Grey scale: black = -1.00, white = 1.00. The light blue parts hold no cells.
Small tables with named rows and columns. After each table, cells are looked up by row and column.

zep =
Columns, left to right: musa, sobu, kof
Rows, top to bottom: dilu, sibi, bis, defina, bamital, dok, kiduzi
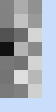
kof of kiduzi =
0.63
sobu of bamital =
-0.10
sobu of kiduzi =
0.00
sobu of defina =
0.41
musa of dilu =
0.03
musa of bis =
-0.36
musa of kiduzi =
-0.04
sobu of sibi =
0.52
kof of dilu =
0.14
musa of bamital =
-0.06
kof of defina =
0.08
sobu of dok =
0.74
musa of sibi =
0.02
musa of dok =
-0.09
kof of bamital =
0.66
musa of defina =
-0.87

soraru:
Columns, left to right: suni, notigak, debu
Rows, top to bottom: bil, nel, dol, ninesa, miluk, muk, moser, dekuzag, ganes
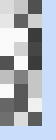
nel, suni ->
0.80
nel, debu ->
0.63
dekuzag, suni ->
-0.20
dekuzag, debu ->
0.88
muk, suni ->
0.49
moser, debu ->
0.55

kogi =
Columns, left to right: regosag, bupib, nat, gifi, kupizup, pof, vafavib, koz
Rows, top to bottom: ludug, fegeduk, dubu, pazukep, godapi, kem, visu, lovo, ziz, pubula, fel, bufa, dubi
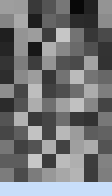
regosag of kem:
-0.65
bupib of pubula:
-0.26
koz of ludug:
0.16
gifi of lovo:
-0.12
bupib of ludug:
0.22
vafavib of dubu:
-0.57
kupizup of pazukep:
0.07

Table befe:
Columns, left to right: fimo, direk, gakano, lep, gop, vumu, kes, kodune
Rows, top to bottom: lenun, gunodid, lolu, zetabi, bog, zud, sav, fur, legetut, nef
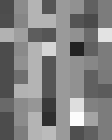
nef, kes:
-0.25
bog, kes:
0.06
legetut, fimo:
-0.40
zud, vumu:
0.14
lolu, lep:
-0.33
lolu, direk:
0.25
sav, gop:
0.21
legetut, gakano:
0.41
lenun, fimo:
-0.40
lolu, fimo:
0.40
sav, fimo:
-0.40
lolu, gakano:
-0.27

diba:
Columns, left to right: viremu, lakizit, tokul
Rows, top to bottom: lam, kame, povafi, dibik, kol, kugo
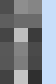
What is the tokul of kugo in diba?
-0.63
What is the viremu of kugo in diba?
-0.48
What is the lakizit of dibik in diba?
0.03
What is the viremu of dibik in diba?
-0.31
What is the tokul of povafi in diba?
-0.54
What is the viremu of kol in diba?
-0.32
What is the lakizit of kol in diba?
-0.02
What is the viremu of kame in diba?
-0.26
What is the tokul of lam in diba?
0.04
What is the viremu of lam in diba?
-0.39
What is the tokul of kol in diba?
-0.44
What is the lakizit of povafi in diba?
0.49
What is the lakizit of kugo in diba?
0.53
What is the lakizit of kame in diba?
-0.16
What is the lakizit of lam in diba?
0.11
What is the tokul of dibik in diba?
-0.42
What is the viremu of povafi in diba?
-0.46
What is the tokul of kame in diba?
-0.16

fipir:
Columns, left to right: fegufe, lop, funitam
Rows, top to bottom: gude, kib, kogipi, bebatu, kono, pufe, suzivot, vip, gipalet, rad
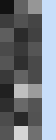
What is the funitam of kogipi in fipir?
-0.49
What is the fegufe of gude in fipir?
-0.86
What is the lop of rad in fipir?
0.66
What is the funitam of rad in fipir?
-0.12
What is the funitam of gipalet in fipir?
-0.36
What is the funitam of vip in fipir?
-0.34
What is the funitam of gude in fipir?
0.18
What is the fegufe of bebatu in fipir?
-0.42
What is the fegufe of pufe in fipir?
-0.55
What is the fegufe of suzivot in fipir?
-0.75
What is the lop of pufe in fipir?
-0.22
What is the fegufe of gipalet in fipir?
-0.40
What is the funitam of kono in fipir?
-0.43

